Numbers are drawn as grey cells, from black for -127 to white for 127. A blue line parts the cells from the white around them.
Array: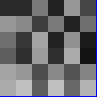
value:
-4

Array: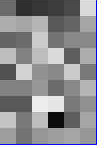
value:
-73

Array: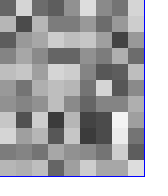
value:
-19

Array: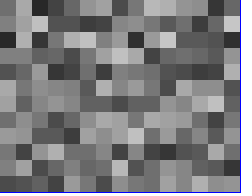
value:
-87

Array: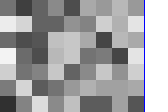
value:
-28

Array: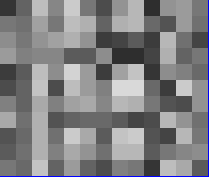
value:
61

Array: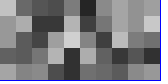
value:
-42

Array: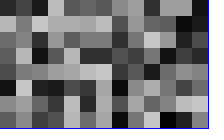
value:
-101
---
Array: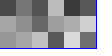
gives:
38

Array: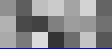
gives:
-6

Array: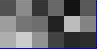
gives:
76

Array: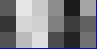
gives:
59

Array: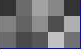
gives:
-55

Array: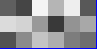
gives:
11

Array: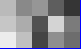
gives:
64

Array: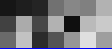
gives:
66

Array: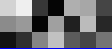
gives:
-80
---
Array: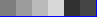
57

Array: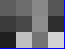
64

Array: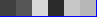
71

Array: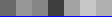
47

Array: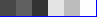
100

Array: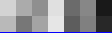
96

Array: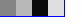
56

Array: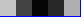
47
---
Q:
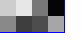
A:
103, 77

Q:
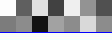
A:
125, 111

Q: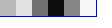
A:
119, 98

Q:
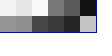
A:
122, 115

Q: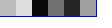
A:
94, 60

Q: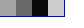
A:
76, 37
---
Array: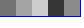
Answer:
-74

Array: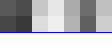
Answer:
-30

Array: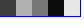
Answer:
-116

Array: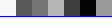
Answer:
-123

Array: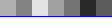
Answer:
-87

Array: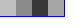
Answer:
-72

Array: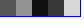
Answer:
-72

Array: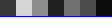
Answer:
-52

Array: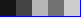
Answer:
-13

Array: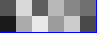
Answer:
75
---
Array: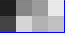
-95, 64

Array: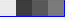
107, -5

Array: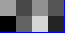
32, -91

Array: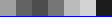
31, -99

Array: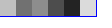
64, 91

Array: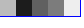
59, 110

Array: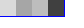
90, -63

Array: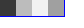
-71, 32

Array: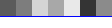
-36, 11
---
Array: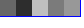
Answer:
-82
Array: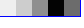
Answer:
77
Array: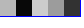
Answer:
-119
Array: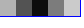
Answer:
-44
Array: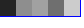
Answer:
14
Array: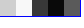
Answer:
120
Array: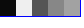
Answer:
111
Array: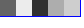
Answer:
108
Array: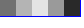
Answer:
52
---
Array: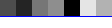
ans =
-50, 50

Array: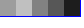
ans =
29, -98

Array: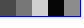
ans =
-53, 12

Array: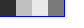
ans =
-81, -5

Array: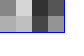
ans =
6, 20

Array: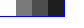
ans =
125, -97

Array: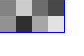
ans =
3, 98

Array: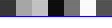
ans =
-73, -45

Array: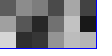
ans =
-35, 53

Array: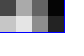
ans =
-57, -92
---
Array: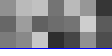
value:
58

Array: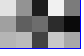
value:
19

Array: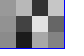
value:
56

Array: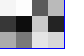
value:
125

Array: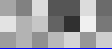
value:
1

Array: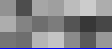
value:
-50
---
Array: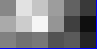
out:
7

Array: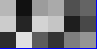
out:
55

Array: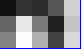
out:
-110

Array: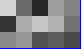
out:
83

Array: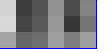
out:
82

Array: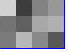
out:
81

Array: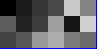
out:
-127

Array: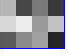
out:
53

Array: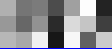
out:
48

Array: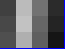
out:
-63
